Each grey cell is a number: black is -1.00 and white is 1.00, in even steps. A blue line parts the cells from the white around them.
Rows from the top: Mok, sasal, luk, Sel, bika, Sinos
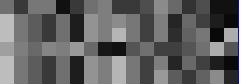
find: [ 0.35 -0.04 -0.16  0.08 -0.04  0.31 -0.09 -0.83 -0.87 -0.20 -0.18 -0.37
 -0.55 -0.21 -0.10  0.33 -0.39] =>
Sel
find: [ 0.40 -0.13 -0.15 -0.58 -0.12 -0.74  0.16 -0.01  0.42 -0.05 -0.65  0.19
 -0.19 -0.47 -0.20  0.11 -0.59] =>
Sinos
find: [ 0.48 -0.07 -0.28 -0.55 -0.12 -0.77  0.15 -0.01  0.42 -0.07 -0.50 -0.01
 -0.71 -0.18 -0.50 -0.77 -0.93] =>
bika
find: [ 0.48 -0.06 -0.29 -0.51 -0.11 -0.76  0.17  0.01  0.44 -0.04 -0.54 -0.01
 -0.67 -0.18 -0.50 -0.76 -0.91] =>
bika
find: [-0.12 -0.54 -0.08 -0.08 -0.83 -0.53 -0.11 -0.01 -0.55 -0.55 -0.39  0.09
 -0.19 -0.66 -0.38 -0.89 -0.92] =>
Mok

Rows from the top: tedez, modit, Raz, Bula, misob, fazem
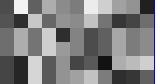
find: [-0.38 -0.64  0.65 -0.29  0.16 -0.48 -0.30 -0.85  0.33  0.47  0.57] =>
misob
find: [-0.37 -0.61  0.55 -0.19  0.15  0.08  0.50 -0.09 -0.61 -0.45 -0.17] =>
modit
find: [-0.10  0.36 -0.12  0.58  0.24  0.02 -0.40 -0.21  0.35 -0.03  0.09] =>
Bula

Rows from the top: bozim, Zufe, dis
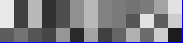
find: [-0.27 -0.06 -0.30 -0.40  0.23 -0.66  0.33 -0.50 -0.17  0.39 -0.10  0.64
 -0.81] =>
dis
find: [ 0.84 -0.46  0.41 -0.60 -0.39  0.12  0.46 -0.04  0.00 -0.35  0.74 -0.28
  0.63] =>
Zufe
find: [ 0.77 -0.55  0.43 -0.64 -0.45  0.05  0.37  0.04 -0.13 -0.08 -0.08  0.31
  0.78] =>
bozim

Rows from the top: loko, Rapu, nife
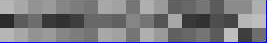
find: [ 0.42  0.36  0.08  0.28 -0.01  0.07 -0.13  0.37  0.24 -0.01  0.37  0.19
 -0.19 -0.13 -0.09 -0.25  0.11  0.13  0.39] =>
loko
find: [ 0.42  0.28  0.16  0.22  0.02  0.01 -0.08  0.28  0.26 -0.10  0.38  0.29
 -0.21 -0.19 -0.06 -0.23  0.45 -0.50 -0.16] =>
nife

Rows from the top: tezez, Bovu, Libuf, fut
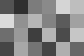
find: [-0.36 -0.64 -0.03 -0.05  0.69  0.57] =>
tezez
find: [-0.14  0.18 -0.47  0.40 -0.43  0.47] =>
Libuf
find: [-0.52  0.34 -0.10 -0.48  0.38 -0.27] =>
fut

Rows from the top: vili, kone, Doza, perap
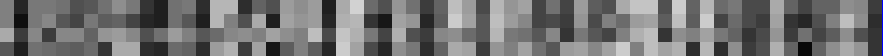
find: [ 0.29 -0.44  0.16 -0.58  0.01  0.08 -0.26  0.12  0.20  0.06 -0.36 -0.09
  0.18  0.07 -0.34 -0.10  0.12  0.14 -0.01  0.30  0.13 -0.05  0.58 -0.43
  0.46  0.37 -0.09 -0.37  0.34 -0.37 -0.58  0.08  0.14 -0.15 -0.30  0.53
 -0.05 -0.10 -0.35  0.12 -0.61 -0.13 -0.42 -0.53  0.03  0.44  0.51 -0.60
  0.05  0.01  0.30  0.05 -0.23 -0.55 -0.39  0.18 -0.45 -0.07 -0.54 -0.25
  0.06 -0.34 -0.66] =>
Doza
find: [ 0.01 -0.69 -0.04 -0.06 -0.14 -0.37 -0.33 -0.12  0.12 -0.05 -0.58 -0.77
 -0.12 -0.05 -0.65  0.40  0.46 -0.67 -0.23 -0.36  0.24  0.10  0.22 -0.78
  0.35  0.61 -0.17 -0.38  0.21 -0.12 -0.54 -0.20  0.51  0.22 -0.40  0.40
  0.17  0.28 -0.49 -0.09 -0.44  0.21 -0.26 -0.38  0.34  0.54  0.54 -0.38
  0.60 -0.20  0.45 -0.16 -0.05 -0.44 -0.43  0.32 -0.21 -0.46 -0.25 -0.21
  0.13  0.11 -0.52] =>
vili

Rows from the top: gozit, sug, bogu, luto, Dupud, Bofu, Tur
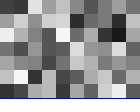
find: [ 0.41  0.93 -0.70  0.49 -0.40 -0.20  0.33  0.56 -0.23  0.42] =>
Bofu
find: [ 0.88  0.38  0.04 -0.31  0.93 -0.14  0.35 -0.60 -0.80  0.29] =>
bogu
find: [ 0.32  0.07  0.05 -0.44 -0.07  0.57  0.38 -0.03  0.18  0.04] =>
Dupud
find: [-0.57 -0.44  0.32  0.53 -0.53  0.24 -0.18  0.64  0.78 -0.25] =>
Tur

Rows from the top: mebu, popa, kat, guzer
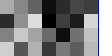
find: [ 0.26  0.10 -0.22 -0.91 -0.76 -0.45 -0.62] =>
mebu
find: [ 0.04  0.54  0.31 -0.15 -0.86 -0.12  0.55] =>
kat
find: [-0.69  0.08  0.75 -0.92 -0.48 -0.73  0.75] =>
popa
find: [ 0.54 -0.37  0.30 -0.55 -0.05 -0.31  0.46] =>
guzer

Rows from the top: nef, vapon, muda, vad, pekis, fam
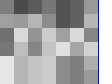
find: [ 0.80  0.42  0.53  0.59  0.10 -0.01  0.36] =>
pekis
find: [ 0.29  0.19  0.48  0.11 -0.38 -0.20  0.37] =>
vapon
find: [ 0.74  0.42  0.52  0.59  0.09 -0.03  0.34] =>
pekis

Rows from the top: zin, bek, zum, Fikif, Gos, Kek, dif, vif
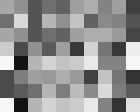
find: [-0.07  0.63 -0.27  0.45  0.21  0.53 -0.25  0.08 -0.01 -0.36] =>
bek
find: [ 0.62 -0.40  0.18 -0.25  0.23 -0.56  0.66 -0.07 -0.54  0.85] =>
Fikif
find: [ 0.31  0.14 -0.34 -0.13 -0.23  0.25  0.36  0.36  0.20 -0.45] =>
zum
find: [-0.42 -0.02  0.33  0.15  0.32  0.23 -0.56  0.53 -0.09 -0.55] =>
Kek

